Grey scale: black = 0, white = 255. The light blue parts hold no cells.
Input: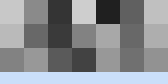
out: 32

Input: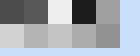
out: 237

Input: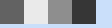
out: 234

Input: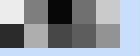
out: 7

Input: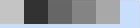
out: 102

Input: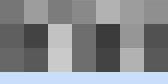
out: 178

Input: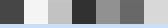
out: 145

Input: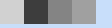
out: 61
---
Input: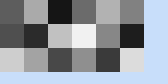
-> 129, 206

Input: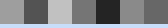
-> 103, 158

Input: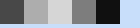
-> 16, 72

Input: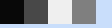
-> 127, 8

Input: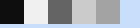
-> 163, 14

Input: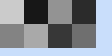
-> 43, 131
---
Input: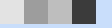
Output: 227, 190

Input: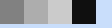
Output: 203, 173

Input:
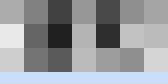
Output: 233, 214

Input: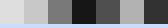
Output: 221, 200

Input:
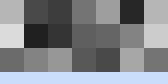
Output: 219, 203

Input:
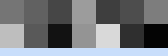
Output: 217, 190

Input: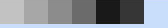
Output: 194, 167

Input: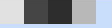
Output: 225, 184
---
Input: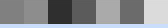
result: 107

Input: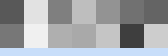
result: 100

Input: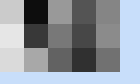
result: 56

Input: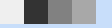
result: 168

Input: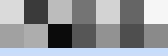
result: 79

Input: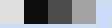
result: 162
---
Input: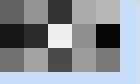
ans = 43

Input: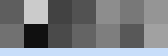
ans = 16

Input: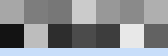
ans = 189

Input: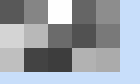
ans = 184

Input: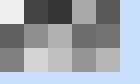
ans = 143

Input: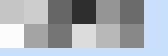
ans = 163

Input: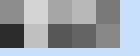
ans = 191

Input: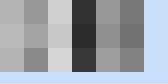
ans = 164
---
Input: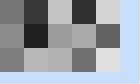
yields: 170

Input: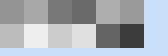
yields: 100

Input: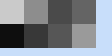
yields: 86

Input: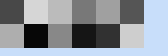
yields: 49

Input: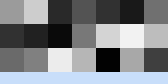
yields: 242

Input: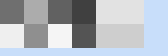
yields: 206
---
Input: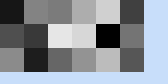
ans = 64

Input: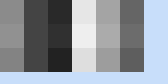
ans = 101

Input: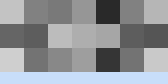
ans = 182

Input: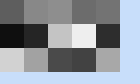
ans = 115

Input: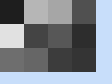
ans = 80

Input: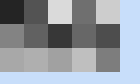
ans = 205

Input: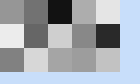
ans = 229

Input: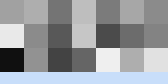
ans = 139
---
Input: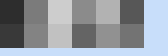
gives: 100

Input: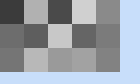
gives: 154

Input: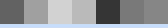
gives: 53

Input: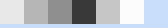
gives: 57

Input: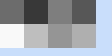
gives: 190

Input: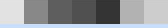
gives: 52

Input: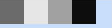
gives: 230
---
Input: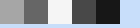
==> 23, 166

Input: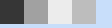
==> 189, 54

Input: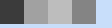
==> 132, 59

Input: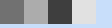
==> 225, 113

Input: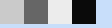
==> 10, 202

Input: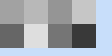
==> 198, 102

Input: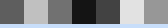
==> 151, 94
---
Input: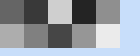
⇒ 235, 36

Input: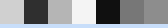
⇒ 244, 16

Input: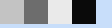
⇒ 234, 10

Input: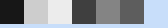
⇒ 236, 23

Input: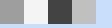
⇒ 244, 67

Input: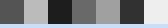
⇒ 238, 29
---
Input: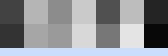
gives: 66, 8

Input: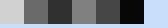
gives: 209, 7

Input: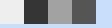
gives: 238, 85

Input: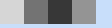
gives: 214, 148

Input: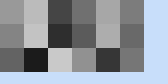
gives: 153, 118

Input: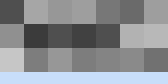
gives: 79, 113

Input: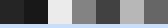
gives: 37, 102

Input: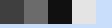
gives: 63, 228

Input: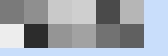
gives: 122, 96
